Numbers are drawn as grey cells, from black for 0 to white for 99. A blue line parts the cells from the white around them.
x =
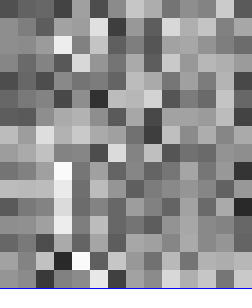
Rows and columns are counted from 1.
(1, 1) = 31
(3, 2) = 54
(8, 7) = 62
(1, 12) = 51
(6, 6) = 19
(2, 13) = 50
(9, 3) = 75
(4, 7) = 45
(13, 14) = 40
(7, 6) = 55
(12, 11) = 63
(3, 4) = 92
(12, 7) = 40
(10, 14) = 20
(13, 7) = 40
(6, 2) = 47
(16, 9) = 54
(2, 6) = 87
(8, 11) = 54
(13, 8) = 45
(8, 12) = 67
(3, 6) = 76
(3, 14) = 42
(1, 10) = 45
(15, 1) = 63
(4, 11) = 59
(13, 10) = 57
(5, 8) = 73
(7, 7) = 35
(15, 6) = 37
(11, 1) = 73
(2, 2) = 49
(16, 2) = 54
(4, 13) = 68
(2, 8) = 59
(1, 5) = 62
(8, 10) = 74

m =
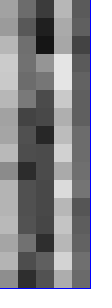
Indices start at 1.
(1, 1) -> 63
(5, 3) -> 46
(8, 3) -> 15
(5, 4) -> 89
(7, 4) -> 68
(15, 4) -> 82
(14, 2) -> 44
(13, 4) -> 76
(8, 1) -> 64
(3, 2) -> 43
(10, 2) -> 17
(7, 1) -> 63
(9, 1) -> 72
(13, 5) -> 36
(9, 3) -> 29
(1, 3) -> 23
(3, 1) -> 71
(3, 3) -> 8
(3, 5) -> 26
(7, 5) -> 37
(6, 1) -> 71
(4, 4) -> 89
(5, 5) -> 38

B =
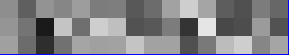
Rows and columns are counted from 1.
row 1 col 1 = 55
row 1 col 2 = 37
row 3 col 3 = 18
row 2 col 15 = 60
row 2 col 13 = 28
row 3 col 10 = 63
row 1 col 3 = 57
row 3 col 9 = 63
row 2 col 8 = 32
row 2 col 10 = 48
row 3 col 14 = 80
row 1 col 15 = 48
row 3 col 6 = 62
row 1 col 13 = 36
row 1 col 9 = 42

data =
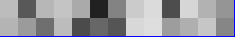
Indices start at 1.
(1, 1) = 73
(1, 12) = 69
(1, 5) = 66
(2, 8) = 84
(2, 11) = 68
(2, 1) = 70
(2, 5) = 29
